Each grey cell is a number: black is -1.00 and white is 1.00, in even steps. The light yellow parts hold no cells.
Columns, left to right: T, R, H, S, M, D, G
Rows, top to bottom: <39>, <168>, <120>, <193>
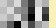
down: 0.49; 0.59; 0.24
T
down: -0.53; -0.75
M
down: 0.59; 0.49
T
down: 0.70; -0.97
H

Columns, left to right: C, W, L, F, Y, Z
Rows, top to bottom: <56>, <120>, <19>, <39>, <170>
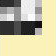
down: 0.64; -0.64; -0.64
C
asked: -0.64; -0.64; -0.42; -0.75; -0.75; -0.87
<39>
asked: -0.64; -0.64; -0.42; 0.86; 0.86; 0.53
<56>
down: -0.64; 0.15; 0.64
C
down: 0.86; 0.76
F

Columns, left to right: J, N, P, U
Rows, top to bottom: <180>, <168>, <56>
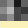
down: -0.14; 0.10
J
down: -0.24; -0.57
U
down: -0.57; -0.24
U

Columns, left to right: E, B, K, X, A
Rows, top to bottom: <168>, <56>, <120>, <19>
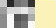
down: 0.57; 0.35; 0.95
A
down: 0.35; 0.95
A
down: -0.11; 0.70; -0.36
K
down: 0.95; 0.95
B

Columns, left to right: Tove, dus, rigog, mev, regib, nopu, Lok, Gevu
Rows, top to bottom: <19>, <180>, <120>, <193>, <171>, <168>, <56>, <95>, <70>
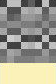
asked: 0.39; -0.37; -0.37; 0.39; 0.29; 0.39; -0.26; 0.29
<180>
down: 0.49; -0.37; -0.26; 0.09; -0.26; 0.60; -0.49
dus
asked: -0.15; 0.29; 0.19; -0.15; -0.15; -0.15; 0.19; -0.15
<95>
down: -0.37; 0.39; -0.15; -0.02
regib
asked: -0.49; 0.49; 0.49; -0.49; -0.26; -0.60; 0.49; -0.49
<19>
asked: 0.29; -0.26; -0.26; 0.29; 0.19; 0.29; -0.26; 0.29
<171>
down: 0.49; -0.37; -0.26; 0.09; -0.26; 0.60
dus

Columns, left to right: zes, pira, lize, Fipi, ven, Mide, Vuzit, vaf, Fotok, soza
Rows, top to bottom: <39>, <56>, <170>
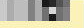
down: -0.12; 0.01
soza
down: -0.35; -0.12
Fotok
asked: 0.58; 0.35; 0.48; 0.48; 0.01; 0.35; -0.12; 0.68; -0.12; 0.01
<56>

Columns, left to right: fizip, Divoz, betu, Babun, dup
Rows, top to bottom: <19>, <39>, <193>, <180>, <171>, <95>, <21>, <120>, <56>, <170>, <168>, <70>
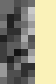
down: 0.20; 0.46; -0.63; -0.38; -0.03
dup
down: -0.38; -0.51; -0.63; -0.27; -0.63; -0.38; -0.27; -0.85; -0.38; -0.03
betu
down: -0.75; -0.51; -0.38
Divoz

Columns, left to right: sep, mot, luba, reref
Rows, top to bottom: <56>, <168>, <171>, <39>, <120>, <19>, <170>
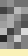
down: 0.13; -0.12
luba
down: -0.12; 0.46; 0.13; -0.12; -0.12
luba
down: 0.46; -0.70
sep
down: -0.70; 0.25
sep
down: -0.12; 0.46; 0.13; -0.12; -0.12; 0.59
luba
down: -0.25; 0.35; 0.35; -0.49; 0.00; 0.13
mot

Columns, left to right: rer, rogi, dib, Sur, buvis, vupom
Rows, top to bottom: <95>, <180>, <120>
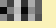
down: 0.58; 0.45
dib

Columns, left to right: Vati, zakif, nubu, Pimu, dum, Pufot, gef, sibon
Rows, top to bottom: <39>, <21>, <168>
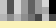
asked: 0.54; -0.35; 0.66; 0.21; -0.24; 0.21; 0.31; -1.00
<21>
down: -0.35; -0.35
zakif
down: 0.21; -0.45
Pufot

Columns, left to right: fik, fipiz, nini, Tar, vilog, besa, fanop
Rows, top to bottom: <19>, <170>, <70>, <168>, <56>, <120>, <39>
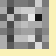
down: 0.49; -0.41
fipiz
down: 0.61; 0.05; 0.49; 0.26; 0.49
Tar
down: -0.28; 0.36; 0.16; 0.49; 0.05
nini

